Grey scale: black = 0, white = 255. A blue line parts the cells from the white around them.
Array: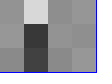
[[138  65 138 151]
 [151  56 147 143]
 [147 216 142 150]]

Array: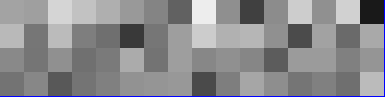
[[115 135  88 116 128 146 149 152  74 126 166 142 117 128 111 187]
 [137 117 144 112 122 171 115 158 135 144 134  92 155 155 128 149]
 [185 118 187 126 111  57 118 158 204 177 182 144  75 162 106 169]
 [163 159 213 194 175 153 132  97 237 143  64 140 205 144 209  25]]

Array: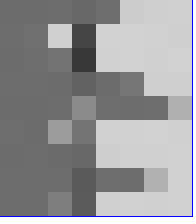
[[109 109 126  91 208 209 208 209]
 [109 109 109  90 110 109 177 209]
 [108 109 107 104 206 208 208 209]
 [110 108 156 116 209 209 210 208]
 [108 108 109 139 110 109 110 176]
 [109 109 108  98 108 118 207 207]
 [108 110 115  56 209 210 208 210]
 [109 112 208  69 210 210 209 207]
 [108 108 109 104 110 204 207 208]]

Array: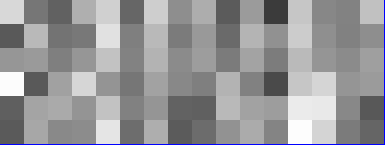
[[ 90 167 137 140 229 109 174  91 108 146 171 132 253 212 123 101]
 [ 95 164 170 148 194 129 149  98  96 185 162 157 235 233 136  88]
 [252  89 161 214 148 118 162 136 127 179 129  74 198 213 149 155]
 [150 154 127 150 194 130 179 139 157 123 163 124 186 149 139 159]
 [ 89 185 115 120 225 127 185 123 153 106 180 145 204 143 129 142]
 [216 118  97 175 208 102 206 142 173  91 155  59 198 135 130 193]]

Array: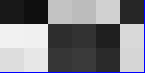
[[221 231  54  58  42 214]
 [241 240  45  50  31 217]
 [ 24  15 195 188 209  38]]

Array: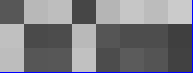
[[189  86  87 193  76  91  84  65]
 [192  74  76 185  85  77  77  63]
 [ 87 184 190  70 181 198 188 203]]
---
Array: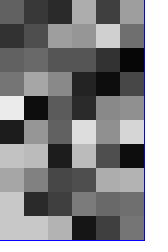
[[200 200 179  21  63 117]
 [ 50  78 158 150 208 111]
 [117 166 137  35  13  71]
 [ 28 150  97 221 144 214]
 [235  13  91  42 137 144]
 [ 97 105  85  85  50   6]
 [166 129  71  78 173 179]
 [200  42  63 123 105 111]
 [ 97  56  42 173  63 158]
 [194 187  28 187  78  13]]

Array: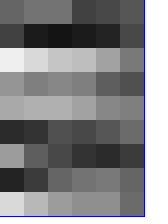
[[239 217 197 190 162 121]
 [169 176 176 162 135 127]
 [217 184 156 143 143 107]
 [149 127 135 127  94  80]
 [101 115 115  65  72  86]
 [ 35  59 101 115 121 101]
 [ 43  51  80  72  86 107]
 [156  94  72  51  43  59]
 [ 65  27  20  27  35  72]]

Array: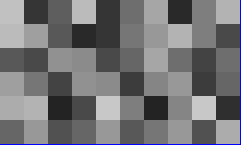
[[ 88  73 145 139  73 102 166 110  67 110]
 [193  53  94 187  53 110 166  41 126 179]
 [187 159  88  41  53 118 152 179 126  73]
 [102 152  81 102 152  88 118 152  81 172]
 [159 118  67 145 139  60 133 152  60 102]
 [172 179  35  73 200 126  35 133 200  47]]

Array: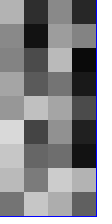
[[186 123 204 179]
 [131  75 186  10]
 [116 198 173  96]
 [151 192 165  75]
 [137  18 157 131]
 [217  68 145  32]
 [179  46 137  39]
 [165  90 116  25]
 [198 102 110  18]]

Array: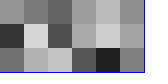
[[114 178 194  86  32 128]
 [149 121 100 157 186 142]
 [ 54 214  79 170 206 163]]

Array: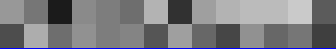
[[ 77 173 110 145 125 132  85 159 103  70 145 103 118  63]
 [152 118  27 138 125 110 179  49 159 179 187 187 202  91]]

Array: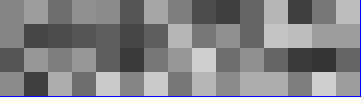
[[138  64 174 110 201 132 201 118 181 138 174 174 126 207 158]
 [ 86 150 126 150  94  58 118 150 207 110 144 102  58  51 102]
 [132 158 110 144 138  86 166 126  78  64 102 181  64 118 187]
 [132  71  78  86  94  71  94 181 118 144 102 195 187 158 158]]
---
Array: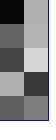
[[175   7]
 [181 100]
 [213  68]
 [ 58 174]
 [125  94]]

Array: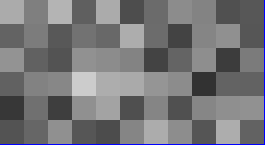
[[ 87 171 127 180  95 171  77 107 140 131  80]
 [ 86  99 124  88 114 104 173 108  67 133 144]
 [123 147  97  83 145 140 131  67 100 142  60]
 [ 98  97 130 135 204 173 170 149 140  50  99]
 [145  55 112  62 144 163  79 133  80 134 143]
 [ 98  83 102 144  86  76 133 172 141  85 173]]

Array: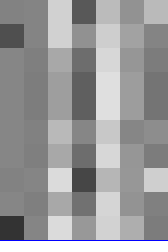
[[186 130 132 209  88 187 146]
 [132  79 132 209 145 206 162]
 [124 134 127 168 109 215 150]
 [116 134 125 158  95 223 157]
 [116 134 125 158  95 223 157]
 [141 134 129 185 134 200 134]
 [124 134 127 168 109 215 150]
 [207 130 133 219  70 182 151]
 [128 134 127 168 113 213 147]
 [124  51 133 219 152 210 174]]

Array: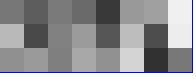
[[240 119  93 122 106  57 153 160]
 [237 185  73 129 155  86 189  77]
 [120 144 154 127 168 145 212  49]]

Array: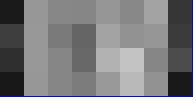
[[ 54  26 151 135 134 150 136 163]
 [ 59  62 152 122 101 163 146 150]
 [ 76  47 152 134 104 178 195 134]
 [ 25  24 151 134 124 153 185 146]]

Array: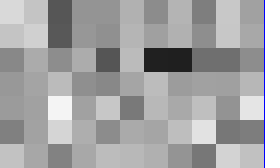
[[161 217 196  86 148 148 177 140 180 126 200]
 [168 196 208  88 151 144 181 160 177 142 199]
 [141 136 171 141 172  85 187  32  31 111 111]
 [183 152 164 187 143 136 165 188 156 161 160]
 [229 155 161 244 161 199 121 184 169 191 147]
 [125 128 162 213 174 140 170 165 190 226 119]
 [193 194 167 130 168 188 184 176 148 119 211]]

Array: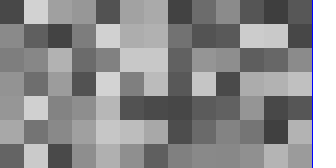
[[ 87  72 210 160 151  82 162 170  66 108 139  85  62]
 [ 71 138  95  67 125 209 173 177 114  83  89 204 201]
 [139 126 135 178 107 129 200 200  97 149 142  94 103]
 [192 147 110 156  82 211 127 187  88 197  74 172 178]
 [ 86 150 208 131 142 183  82  74  71  91  97 149  72]
 [179 168 116 137 160 198 189 168  77 106 131 117  64]
 [155 100 202  73 142 176 143  95 128 137 136 144 180]]
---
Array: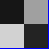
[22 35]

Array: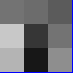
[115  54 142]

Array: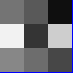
[116  52  71]

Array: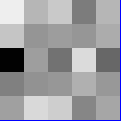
[238 149 114 176 166]

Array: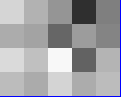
[213 163 248 172]

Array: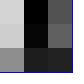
[212   6  34]
